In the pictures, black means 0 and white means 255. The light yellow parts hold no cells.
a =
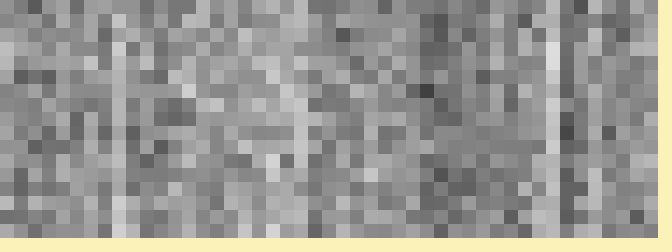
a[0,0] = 146
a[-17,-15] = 135
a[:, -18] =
[125, 146, 142, 136, 148, 148, 102, 135, 143, 157, 158, 144, 155, 142, 168, 119, 162]
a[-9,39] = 196
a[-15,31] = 88
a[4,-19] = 171
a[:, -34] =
[119, 184, 154, 139, 179, 176, 206, 129, 112, 172, 160, 187, 140, 152, 162, 165, 178]
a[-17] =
[146, 124, 90, 148, 161, 109, 156, 160, 146, 146, 112, 139, 119, 119, 180, 144, 161, 132, 165, 179, 148, 183, 116, 114, 125, 143, 140, 100, 145, 125, 124, 114, 135, 120, 107, 151, 142, 122, 133, 185, 117, 83, 182, 142, 115, 168, 142]
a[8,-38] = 134
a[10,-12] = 127
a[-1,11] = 134
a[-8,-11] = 133
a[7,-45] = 127
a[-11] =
[131, 139, 161, 121, 160, 139, 138, 140, 175, 153, 150, 149, 154, 206, 150, 136, 135, 158, 150, 153, 198, 174, 153, 118, 127, 181, 165, 135, 154, 102, 64, 113, 115, 144, 127, 164, 109, 178, 154, 177, 96, 137, 174, 141, 120, 137, 144]
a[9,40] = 71
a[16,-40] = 117
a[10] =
[146, 147, 97, 114, 113, 128, 174, 131, 180, 110, 158, 91, 130, 160, 171, 134, 151, 191, 164, 167, 174, 197, 165, 116, 161, 137, 157, 121, 147, 158, 166, 136, 128, 130, 132, 127, 126, 126, 120, 203, 98, 106, 152, 131, 142, 155, 149]
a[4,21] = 192
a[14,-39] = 205
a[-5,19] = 198
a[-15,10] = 144
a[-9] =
[155, 137, 129, 142, 170, 102, 170, 124, 181, 134, 153, 110, 102, 112, 156, 151, 155, 159, 160, 176, 169, 190, 180, 160, 136, 127, 165, 158, 169, 143, 119, 105, 101, 127, 145, 148, 128, 143, 149, 196, 88, 123, 158, 135, 144, 122, 173]
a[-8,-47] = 164
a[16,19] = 211
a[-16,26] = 146
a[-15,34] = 126
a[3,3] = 134
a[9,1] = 124
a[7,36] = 102
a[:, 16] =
[161, 162, 138, 148, 167, 153, 135, 146, 155, 169, 151, 121, 149, 168, 178, 138, 149]
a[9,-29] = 135
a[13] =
[130, 101, 128, 115, 127, 161, 150, 121, 167, 111, 140, 131, 184, 152, 131, 125, 168, 160, 149, 162, 170, 140, 119, 143, 147, 118, 145, 129, 144, 142, 100, 124, 99, 97, 117, 136, 114, 178, 133, 192, 99, 99, 186, 154, 129, 132, 144]

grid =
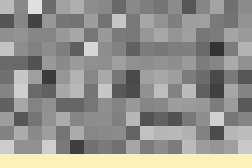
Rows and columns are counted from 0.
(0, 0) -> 187
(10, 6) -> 113
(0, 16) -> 112
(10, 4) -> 121
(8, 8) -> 128
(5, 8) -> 119
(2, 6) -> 118
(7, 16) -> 156
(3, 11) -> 119
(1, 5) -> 115
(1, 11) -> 146
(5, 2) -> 159
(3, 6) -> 214
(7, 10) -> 134
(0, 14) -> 134
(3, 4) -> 126
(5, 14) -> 108
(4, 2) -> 82
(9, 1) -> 172
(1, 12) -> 127
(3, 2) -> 129
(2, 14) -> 119
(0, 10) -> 126
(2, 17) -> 154
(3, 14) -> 105
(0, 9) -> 137
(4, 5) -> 155
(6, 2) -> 106
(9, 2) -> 138
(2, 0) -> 143
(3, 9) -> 97
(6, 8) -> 88
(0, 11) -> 117
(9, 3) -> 158
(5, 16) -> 122
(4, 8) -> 159
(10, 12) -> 124

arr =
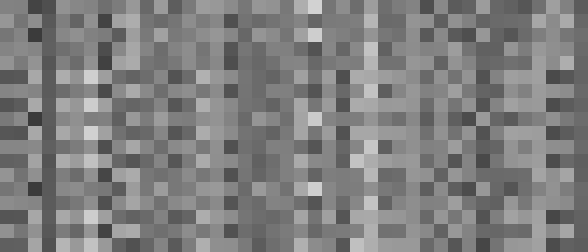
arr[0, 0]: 130
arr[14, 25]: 135
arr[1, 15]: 135
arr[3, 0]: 132
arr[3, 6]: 136
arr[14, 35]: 97
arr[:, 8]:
[124, 162, 92, 136, 162, 110, 139, 109, 96, 113, 135, 102, 160, 92, 138, 109, 165, 98]
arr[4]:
[147, 123, 147, 86, 128, 108, 146, 65, 162, 171, 117, 111, 120, 140, 121, 136, 78, 112, 104, 113, 132, 133, 104, 120, 127, 125, 181, 114, 114, 150, 145, 99, 147, 132, 102, 105, 112, 108, 159, 140, 174, 102]
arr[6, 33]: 121
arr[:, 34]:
[156, 100, 151, 97, 102, 82, 100, 83, 154, 82, 95, 73, 107, 152, 101, 83, 105, 70]
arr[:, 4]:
[146, 127, 135, 111, 128, 173, 108, 168, 134, 168, 112, 172, 126, 136, 108, 168, 124, 181]
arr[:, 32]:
[91, 145, 90, 157, 147, 115, 159, 117, 95, 114, 157, 85, 150, 94, 158, 119, 152, 86]
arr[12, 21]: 137
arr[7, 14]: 174
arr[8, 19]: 134
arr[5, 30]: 105
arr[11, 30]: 108
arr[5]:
[86, 88, 168, 91, 173, 147, 207, 158, 110, 99, 109, 134, 83, 108, 177, 151, 139, 117, 107, 100, 117, 160, 116, 157, 79, 171, 168, 157, 150, 140, 105, 145, 115, 147, 82, 131, 159, 155, 160, 74, 87, 100]
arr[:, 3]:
[79, 89, 95, 96, 86, 91, 91, 94, 92, 90, 96, 84, 89, 90, 91, 93, 88, 82]
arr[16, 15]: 138
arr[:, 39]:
[159, 139, 141, 143, 140, 74, 147, 76, 144, 76, 142, 76, 144, 146, 144, 71, 137, 76]
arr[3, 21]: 109
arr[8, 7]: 128
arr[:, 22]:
[210, 102, 206, 83, 104, 116, 84, 118, 203, 118, 85, 137, 100, 207, 85, 116, 104, 140]
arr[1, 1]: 117
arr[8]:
[121, 137, 58, 92, 134, 144, 126, 128, 96, 153, 124, 156, 127, 125, 142, 147, 131, 106, 149, 134, 112, 164, 203, 132, 124, 125, 148, 123, 111, 136, 93, 136, 95, 76, 154, 102, 90, 117, 128, 144, 121, 108]
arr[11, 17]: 119
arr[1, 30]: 143
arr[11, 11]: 133
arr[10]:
[134, 134, 137, 96, 112, 124, 144, 79, 135, 167, 134, 110, 138, 146, 121, 144, 81, 112, 106, 128, 127, 112, 85, 134, 103, 134, 198, 95, 134, 144, 129, 131, 157, 120, 95, 101, 148, 126, 152, 142, 140, 106]
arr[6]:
[133, 137, 132, 91, 108, 124, 136, 75, 139, 170, 137, 110, 135, 142, 120, 139, 83, 116, 107, 129, 128, 111, 84, 138, 105, 138, 195, 94, 133, 151, 129, 133, 159, 121, 100, 96, 143, 129, 155, 147, 140, 105]
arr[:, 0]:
[130, 150, 118, 132, 147, 86, 133, 84, 121, 86, 134, 97, 148, 117, 140, 85, 145, 95]

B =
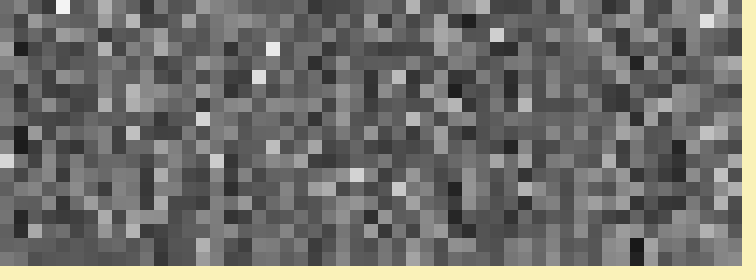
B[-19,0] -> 109
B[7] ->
[121, 64, 92, 140, 95, 67, 73, 174, 89, 174, 147, 114, 100, 114, 55, 109, 135, 141, 91, 137, 131, 119, 135, 68, 134, 109, 63, 86, 92, 79, 79, 152, 181, 54, 81, 120, 69, 183, 77, 78, 76, 91, 124, 61, 54, 81, 142, 178, 138, 132, 91, 97, 102]
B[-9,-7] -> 82
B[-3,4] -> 112
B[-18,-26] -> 57
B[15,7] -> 171
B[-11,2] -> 76
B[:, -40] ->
[89, 161, 99, 83, 100, 112, 103, 114, 87, 122, 95, 102, 72, 85, 72, 92, 95, 86, 85]
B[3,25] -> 94
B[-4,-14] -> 90
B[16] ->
[96, 46, 169, 100, 112, 70, 89, 149, 100, 180, 59, 68, 81, 95, 96, 124, 137, 95, 103, 101, 133, 86, 99, 71, 118, 90, 155, 56, 120, 68, 136, 154, 71, 46, 84, 76, 70, 93, 90, 126, 94, 140, 84, 116, 156, 143, 91, 129, 136, 126, 177, 150, 88]
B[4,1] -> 121
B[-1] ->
[122, 113, 80, 87, 89, 91, 85, 80, 84, 89, 114, 55, 82, 85, 155, 125, 72, 76, 113, 116, 93, 103, 65, 100, 134, 91, 89, 119, 94, 164, 123, 81, 108, 98, 102, 83, 118, 127, 103, 142, 95, 109, 86, 136, 140, 34, 151, 82, 109, 98, 104, 133, 138]
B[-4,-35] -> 112
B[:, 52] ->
[98, 126, 67, 67, 169, 119, 67, 102, 132, 100, 73, 168, 78, 175, 77, 72, 88, 122, 138]
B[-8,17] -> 88
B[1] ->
[104, 67, 153, 114, 103, 96, 94, 158, 108, 182, 70, 72, 94, 161, 94, 118, 135, 144, 127, 101, 131, 81, 103, 72, 118, 80, 157, 57, 113, 71, 96, 163, 64, 32, 79, 89, 108, 97, 94, 91, 96, 135, 85, 115, 149, 134, 75, 117, 131, 133, 224, 159, 126]
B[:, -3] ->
[109, 224, 102, 98, 109, 91, 106, 91, 96, 193, 108, 105, 91, 96, 82, 100, 177, 119, 104]
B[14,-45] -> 127
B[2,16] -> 132
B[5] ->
[99, 131, 95, 64, 143, 127, 94, 124, 97, 96, 136, 78, 66, 112, 75, 109, 64, 61, 221, 89, 129, 84, 108, 51, 110, 102, 53, 113, 187, 52, 77, 141, 54, 58, 124, 93, 47, 98, 80, 127, 96, 92, 82, 94, 154, 88, 89, 106, 60, 83, 91, 133, 119]
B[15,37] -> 106
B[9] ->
[88, 33, 154, 70, 124, 101, 115, 128, 65, 192, 75, 65, 66, 122, 79, 124, 139, 86, 101, 102, 122, 81, 109, 84, 121, 88, 149, 74, 107, 58, 105, 158, 75, 49, 80, 96, 79, 93, 90, 135, 96, 135, 83, 109, 164, 138, 84, 87, 114, 119, 193, 169, 100]
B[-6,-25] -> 201
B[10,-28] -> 102
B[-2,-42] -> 62
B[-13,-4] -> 130
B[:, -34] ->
[94, 101, 121, 233, 122, 89, 74, 137, 109, 102, 189, 137, 99, 87, 106, 82, 101, 124, 116]
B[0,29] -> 178
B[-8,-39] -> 84
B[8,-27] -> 79
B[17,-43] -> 105
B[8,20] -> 78
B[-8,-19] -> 107
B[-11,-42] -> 56
